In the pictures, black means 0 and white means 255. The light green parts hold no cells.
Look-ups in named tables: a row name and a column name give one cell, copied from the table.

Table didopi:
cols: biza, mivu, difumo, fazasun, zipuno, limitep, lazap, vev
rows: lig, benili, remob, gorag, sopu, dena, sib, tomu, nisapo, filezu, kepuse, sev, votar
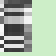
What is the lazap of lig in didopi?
74
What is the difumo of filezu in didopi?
227
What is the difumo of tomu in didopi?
56
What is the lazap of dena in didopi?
244
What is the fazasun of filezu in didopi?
227
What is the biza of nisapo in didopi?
240
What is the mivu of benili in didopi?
61
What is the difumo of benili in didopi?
67
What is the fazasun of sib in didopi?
54
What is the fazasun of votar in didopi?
58
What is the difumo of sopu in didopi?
192

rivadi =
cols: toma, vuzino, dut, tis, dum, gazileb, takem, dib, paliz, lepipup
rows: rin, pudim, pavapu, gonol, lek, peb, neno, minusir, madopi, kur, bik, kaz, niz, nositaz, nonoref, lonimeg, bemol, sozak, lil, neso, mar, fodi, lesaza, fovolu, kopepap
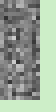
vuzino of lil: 126
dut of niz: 146
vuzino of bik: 88
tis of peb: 97
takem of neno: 140
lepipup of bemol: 74
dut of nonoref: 76
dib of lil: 152
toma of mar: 155
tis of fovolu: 64
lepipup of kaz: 123
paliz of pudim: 84
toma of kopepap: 137

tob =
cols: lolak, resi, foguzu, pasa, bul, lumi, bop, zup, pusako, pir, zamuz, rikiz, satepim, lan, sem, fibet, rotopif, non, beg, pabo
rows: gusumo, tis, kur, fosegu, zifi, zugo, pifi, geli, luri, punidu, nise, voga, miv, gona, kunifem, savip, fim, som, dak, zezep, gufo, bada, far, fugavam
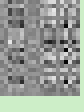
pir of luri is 156
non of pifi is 208
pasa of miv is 100
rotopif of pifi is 10
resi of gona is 133
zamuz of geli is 113
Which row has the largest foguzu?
nise

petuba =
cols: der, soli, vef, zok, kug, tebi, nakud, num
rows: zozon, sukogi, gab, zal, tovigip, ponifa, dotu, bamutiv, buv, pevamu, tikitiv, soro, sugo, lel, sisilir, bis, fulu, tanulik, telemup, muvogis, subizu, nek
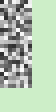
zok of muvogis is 147
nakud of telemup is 106
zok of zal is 144
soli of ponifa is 180
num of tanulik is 96
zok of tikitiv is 179
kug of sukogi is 88
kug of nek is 192
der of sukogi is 206
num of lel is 227
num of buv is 152
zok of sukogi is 154
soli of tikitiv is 190
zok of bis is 64
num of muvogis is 107
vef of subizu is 189

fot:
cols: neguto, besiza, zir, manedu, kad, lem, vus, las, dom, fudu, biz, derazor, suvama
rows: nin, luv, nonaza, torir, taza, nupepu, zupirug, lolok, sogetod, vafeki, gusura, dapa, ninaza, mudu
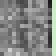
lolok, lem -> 92
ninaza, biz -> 163
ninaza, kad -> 160
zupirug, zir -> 150
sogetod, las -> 171
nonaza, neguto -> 143
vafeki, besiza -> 122
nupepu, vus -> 75

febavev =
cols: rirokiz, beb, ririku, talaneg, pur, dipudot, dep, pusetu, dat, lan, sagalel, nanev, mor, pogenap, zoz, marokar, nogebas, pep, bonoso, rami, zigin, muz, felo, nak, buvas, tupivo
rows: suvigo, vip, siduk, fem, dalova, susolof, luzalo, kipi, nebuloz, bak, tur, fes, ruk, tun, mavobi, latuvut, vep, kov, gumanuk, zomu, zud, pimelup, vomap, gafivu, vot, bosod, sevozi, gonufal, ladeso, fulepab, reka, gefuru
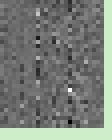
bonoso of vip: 88
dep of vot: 108
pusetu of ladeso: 104
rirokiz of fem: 122
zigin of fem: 95
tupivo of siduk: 98
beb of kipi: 77
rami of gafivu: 111
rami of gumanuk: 137
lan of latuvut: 60
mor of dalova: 103
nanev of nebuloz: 113
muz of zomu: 131
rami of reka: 80
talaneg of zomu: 104
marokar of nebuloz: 109
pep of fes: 149
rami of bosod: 126
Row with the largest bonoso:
gafivu

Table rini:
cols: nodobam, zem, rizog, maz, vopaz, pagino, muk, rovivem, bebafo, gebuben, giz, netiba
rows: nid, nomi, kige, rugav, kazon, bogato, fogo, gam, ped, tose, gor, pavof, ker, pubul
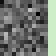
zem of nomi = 82
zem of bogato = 143
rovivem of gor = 41
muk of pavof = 126
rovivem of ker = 106
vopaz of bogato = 98
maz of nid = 99
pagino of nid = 91
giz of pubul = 117
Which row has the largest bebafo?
fogo

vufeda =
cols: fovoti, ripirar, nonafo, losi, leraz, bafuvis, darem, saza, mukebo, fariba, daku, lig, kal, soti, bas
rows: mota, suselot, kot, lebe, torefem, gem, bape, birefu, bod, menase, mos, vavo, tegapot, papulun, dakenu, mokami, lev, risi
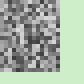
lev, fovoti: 99
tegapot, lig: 174
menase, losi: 180
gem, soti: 156
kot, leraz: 122
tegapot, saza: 98
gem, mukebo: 194
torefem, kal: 209
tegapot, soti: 85
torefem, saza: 177
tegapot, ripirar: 104
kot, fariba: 215
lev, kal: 166
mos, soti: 214
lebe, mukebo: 137
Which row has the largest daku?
lebe

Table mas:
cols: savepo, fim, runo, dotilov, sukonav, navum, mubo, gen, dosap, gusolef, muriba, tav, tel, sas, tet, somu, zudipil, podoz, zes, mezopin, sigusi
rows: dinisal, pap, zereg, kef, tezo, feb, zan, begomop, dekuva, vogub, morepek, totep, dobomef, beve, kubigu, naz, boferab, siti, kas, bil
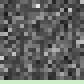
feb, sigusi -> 62
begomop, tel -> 136
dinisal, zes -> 90
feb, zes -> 67
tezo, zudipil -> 96
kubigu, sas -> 113
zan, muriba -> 104
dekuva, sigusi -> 118
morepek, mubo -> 83
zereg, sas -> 64
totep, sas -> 149
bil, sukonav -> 78
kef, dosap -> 104
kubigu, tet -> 92
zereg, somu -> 152
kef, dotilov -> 80
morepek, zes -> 60
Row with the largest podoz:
zereg

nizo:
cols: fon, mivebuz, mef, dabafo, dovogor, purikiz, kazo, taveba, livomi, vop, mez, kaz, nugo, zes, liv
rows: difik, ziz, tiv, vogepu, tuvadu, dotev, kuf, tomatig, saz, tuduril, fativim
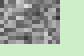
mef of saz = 151
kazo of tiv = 123
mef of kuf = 174
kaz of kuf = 111
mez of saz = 151
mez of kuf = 169
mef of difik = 112

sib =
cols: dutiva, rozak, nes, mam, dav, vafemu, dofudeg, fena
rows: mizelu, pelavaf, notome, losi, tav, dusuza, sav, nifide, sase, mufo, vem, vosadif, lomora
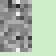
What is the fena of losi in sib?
182
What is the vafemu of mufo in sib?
96
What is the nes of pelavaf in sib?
65
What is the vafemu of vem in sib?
136
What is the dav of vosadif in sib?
165
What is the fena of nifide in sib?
152
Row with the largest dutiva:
sase

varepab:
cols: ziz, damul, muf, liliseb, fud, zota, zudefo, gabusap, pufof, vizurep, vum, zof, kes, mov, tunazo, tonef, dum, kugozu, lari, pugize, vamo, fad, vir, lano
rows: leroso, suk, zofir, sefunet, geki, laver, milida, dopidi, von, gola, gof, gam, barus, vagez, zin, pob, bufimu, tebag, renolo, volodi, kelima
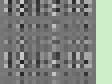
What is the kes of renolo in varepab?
118
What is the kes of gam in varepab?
114
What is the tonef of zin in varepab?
124
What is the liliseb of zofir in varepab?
140
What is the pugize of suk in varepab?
105
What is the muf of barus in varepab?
110
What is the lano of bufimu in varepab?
118
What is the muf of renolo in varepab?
83
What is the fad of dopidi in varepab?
92
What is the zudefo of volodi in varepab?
120
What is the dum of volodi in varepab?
114
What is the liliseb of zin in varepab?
136
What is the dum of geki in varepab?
118
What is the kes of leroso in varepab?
156

